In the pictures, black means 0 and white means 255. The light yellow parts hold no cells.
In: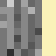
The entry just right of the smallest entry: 135
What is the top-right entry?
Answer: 119
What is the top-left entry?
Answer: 119
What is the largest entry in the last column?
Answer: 162
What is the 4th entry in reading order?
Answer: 162
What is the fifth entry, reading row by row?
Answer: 103
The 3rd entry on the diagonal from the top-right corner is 135
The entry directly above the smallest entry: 148
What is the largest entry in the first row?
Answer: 205
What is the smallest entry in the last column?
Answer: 74
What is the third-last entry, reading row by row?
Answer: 87
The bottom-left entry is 119
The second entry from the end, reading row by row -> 103
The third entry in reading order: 103

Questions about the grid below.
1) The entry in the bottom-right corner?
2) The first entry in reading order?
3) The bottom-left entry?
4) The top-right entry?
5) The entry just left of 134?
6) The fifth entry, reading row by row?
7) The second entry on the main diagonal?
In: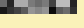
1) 50
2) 107
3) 24
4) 37
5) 148
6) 122
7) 50

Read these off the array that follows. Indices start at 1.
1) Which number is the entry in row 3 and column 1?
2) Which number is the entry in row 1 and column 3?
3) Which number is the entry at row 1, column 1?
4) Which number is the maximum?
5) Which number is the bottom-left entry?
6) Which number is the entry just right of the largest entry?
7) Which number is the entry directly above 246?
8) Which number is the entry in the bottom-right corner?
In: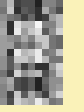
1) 143
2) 64
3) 131
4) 246
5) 143
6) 131
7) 48
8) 131

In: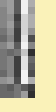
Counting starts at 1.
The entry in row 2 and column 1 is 133
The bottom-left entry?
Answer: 105
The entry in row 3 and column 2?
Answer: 145
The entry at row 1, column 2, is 157
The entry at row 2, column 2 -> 157
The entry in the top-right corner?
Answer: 173
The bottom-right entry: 47
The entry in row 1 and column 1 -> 145
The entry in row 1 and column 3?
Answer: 92
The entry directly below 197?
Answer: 226
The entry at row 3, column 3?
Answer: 63
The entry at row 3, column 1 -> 133

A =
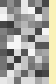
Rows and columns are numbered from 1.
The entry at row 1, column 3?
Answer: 100
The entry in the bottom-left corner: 232
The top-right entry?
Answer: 70
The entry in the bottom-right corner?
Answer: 196
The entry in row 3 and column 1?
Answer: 245
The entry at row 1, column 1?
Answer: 100
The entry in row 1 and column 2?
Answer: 142
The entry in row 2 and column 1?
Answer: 232

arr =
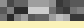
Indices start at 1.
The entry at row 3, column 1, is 113
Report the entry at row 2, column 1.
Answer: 88
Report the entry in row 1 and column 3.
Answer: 100
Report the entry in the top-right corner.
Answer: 88
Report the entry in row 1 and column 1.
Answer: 143
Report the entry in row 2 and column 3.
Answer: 43
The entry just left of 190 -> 158
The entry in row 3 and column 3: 127

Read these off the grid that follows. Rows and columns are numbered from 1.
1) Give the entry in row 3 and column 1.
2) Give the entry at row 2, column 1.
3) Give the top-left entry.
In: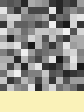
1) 171
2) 228
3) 96
